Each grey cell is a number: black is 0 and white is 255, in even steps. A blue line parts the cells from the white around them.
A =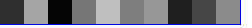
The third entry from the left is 5
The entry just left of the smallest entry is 165
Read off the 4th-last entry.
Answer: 151

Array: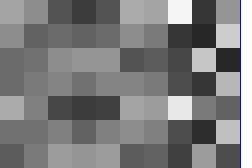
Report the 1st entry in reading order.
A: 164
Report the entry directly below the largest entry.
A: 53
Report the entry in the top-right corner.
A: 149
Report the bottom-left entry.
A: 92
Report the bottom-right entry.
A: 78
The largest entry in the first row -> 245
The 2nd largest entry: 232
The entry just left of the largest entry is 164
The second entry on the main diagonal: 99
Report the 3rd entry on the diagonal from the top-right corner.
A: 71
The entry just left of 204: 38
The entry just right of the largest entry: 53
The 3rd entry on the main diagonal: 141
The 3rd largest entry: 204
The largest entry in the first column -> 171
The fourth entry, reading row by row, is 59
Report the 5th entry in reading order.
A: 84

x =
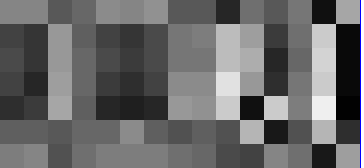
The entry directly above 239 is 203
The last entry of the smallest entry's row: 2
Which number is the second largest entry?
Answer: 225
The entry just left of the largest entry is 125
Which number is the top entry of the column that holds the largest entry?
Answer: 16
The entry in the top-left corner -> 133
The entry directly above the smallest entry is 9
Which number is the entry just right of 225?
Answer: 152
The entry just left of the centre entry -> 66
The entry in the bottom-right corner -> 158
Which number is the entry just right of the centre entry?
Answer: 139
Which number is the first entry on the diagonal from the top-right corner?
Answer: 166
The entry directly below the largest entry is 181
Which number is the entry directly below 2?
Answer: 46
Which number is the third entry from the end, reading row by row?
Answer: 111
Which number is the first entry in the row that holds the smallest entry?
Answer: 46
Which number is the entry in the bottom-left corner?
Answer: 125
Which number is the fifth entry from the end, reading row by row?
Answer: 66
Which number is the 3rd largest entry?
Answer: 211
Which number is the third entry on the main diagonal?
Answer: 152
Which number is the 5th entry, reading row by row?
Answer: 139
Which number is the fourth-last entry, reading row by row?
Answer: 133
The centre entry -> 139
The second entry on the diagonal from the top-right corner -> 203
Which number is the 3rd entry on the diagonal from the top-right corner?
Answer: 103

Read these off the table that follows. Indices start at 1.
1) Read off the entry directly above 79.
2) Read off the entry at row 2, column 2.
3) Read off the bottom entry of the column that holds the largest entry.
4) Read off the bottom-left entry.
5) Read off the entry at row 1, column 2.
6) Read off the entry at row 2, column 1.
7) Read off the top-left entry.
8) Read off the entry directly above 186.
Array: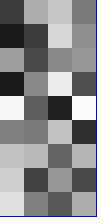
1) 150
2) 60
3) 173
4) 223
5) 173
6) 25
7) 60
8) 121

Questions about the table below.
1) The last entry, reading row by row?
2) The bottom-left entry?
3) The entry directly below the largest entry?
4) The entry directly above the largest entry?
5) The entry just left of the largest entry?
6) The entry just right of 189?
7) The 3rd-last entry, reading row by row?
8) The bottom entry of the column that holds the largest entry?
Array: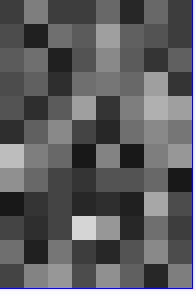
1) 125
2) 68
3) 60
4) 39
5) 68
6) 125
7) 96
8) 75

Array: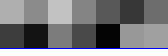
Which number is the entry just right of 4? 152
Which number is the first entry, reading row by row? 175
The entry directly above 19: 139
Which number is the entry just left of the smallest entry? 73

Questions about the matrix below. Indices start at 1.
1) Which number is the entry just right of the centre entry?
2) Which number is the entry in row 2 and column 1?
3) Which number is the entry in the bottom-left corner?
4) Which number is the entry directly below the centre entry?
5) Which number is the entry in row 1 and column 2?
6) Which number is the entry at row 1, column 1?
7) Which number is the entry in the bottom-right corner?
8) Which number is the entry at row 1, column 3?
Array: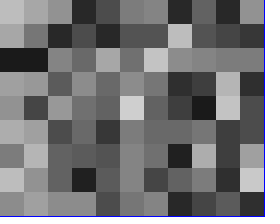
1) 98
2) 167
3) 140
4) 124
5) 167
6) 189
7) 47
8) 146

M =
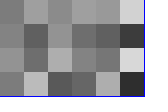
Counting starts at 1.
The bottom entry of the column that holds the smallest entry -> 46
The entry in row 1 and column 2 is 159
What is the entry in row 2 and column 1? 131
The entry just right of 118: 216
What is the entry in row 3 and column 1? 147
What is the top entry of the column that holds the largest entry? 210
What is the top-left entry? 124

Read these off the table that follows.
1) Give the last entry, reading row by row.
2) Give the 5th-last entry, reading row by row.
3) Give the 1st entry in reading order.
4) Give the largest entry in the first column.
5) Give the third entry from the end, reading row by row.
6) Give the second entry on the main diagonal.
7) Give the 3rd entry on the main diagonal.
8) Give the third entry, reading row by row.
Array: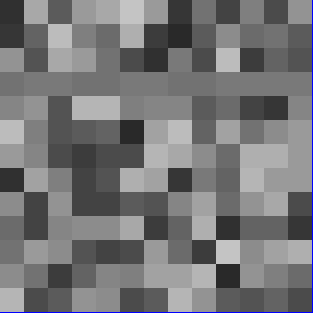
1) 75
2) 147
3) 48
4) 188
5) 83
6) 99
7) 168
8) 91

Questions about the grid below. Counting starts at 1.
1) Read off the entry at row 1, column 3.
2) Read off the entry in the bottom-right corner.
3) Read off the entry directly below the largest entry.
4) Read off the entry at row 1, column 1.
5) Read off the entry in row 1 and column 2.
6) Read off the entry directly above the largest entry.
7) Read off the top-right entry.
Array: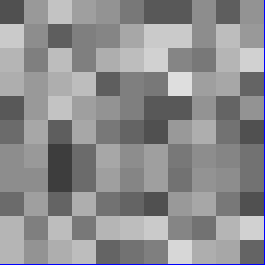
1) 195
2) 100
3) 88
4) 80
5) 153
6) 133
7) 147

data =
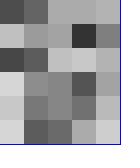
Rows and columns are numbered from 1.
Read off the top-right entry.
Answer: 179
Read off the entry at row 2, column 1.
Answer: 192
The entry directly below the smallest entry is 200
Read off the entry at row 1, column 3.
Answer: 171
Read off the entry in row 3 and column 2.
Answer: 92
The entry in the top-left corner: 77
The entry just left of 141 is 214
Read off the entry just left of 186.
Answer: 113
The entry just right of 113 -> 186

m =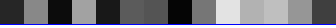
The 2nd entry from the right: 150
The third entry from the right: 191
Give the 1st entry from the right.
63
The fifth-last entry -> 227
